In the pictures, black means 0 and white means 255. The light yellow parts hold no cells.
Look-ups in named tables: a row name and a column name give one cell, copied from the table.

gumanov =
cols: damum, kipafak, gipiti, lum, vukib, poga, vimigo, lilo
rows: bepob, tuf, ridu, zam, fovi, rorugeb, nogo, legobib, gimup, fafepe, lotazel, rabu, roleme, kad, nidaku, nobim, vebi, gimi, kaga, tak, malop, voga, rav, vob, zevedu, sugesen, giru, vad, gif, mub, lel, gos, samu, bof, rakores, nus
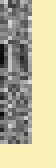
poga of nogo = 112
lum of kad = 99
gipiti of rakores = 120
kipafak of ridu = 129
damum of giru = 70
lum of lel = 166
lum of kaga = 92
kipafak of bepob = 206
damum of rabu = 22
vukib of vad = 147
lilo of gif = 179
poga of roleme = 65
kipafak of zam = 159

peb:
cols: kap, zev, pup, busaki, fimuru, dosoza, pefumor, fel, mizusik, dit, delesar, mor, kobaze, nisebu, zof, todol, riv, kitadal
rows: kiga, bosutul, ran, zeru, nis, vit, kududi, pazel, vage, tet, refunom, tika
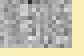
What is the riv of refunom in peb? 181
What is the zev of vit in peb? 199
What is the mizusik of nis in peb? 146
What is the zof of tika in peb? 157
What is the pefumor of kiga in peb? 162
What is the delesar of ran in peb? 192
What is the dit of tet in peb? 183
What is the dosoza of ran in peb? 191
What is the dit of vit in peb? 171
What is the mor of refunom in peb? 187
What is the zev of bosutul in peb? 154
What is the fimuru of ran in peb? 180
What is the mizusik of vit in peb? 161
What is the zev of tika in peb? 197
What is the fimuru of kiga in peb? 166
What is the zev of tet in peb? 191
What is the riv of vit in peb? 161
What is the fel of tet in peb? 231
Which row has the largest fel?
tet

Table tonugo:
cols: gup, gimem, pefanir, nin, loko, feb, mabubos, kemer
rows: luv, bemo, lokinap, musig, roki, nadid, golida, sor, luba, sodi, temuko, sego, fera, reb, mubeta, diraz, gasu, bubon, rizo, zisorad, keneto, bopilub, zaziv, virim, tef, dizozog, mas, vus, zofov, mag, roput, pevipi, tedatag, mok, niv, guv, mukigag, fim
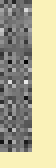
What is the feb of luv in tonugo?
111
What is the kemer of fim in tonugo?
143
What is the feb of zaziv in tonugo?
98
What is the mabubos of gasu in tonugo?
154
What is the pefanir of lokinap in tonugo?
177
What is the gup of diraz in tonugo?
145
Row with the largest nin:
tedatag

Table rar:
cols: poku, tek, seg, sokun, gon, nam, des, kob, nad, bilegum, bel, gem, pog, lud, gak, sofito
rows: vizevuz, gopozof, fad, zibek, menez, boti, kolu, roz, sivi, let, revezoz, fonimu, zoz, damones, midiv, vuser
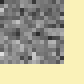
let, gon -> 91
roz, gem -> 146
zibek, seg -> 127
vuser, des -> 102
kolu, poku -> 81
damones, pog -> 132
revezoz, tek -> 120
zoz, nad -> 96
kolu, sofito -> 59
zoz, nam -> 175
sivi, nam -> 120
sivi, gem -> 122
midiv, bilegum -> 173
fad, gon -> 106
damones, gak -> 83
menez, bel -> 95
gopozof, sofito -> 129
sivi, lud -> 163
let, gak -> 78
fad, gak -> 96
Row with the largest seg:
midiv

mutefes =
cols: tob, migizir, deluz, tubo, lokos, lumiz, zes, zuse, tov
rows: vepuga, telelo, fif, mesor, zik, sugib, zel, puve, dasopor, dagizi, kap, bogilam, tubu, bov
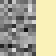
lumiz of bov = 131
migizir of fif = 168
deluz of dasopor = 119
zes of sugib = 179
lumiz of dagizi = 152
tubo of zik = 139
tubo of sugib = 196
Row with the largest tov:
sugib

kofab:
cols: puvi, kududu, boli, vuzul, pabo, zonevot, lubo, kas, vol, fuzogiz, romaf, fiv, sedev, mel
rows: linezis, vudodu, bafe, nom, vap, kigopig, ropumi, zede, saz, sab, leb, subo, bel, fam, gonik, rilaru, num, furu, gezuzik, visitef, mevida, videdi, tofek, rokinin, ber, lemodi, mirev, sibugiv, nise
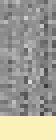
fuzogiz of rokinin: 142
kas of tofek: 167
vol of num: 158
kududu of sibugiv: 130
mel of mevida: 142
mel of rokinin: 142
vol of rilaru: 167
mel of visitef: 148
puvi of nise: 171
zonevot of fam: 130
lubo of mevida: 95
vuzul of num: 161
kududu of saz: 137
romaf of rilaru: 127
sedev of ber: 169
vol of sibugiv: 142
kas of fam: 168
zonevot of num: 142

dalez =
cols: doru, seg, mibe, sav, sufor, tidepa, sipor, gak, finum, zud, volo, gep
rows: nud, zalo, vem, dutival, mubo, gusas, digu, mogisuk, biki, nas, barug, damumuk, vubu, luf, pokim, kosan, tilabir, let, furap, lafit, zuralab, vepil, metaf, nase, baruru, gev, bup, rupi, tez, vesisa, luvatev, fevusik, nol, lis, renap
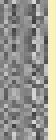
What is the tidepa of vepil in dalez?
134
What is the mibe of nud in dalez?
138
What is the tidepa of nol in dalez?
125
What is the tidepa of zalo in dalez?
142
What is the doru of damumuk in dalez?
117
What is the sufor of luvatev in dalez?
167
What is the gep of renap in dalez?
182
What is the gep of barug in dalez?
69
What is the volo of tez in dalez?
108
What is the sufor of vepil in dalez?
106
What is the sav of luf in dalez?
179
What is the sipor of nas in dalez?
112

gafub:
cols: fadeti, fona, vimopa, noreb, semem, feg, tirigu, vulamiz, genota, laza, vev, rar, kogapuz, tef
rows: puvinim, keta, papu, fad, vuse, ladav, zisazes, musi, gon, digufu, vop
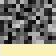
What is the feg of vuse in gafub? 17
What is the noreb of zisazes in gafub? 181
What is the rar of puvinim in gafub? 132
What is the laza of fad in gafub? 171
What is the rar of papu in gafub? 48
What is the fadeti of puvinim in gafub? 198
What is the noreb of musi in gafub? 89
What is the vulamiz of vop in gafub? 55
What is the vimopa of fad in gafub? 40
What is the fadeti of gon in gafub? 56
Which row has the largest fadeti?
puvinim

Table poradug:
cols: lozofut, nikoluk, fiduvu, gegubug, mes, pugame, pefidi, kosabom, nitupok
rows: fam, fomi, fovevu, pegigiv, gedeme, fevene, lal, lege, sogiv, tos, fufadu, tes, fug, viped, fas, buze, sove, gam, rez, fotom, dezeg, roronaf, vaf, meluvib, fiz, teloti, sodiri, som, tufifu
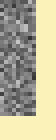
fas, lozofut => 120
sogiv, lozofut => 159
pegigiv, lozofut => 177
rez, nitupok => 66
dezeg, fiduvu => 112
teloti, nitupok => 86
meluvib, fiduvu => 121
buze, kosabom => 101

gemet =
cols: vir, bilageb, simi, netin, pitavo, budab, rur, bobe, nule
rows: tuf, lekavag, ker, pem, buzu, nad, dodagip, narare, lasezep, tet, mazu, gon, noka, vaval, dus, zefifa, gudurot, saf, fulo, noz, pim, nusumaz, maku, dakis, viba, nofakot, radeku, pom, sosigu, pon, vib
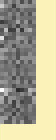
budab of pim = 93
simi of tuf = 145
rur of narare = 147
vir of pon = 157
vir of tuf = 160
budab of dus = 144
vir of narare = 87
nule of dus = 142
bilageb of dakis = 185
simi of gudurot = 120
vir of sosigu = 96

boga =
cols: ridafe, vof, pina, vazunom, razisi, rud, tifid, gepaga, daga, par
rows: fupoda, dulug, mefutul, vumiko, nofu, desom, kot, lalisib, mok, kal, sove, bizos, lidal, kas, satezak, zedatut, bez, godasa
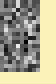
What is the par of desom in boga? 166
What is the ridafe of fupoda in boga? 141
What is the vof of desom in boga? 102
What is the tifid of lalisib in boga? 129
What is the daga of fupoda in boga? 75
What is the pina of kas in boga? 60
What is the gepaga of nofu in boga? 78
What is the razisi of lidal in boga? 141
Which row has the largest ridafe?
kas

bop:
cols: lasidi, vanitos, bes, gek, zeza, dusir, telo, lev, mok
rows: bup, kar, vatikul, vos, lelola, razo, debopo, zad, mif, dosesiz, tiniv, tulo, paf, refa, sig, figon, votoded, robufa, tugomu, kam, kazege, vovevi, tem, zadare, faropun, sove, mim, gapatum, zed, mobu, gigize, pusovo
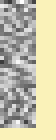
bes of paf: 203
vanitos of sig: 109
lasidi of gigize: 211
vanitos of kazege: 189
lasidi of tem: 159
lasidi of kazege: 166
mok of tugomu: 207
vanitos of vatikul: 99
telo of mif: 182
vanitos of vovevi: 200
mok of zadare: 218
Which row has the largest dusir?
bup

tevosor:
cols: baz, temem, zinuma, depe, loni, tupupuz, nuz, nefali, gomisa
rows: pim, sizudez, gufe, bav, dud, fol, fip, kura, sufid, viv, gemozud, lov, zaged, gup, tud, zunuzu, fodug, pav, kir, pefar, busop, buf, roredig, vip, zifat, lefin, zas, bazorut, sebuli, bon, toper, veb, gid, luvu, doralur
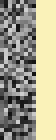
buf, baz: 200
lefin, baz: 96
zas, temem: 86
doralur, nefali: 127
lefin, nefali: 38
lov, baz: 120
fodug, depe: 153

